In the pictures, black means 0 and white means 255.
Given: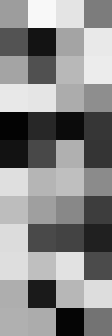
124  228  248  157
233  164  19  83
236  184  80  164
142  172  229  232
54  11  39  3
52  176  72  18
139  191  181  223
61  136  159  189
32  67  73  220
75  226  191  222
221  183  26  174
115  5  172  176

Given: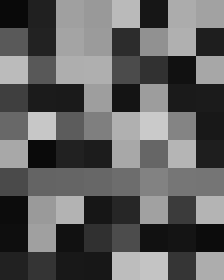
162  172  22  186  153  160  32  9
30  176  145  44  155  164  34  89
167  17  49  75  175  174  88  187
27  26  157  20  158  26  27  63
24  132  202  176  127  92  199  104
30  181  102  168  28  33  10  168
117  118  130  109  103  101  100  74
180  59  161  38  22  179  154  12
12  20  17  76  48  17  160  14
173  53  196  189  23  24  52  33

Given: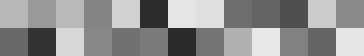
138  203  79  100  110  223  229  44  209  132  185  153  183
230  101  129  231  176  116  42  123  113  135  215  50  105

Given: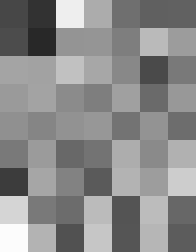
97  96  111  172  238  50  71
156  186  126  149  148  40  76
121  74  136  167  193  162  164
152  106  160  126  139  163  154
109  147  115  151  146  133  144
177  138  173  115  104  155  121
205  157  179  90  130  166  60
103  188  84  187  108  121  213
92  182  85  198  81  179  252

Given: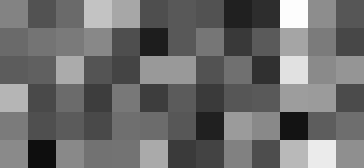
86  141  253  45  32  82  88  78  167  195  106  82  131
71  123  165  90  57  118  88  29  78  136  122  116  106
149  138  225  48  112  82  153  153  68  84  171  96  92
75  155  157  89  86  58  91  61  120  61  107  73  181
110  93  19  137  155  32  87  108  111  73  91  79  123
143  235  185  77  129  67  58  170  115  114  137  14  138

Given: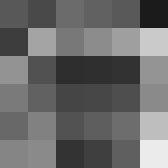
27  89  97  107  73  88
202  159  140  120  164  61
148  50  47  46  81  147
138  78  71  69  97  122
190  109  94  82  129  104
235  95  63  51  138  133

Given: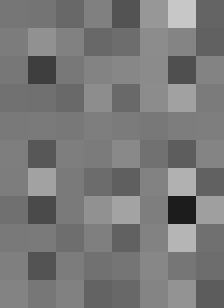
100  199  151  83  128  104  116  118
97  132  140  109  104  129  145  124
131  79  139  135  131  120  62  119
123  161  140  105  141  105  112  113
126  125  120  123  126  120  122  121
132  93  113  137  123  126  87  126
97  177  130  95  108  122  162  125
159  28  126  163  145  122  74  112
112  181  130  97  127  110  122  121
109  118  135  117  113  124  83  127
92  147  132  104  99  129  119  131

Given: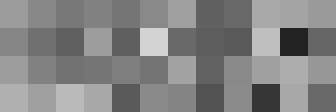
154  164  169  104  97  160  137  117  130  120  136  156
102  34  191  89  93  105  211  95  157  96  112  134
151  173  160  137  98  163  115  126  117  114  130  157
105  168  54  139  82  132  138  90  168  186  159  176
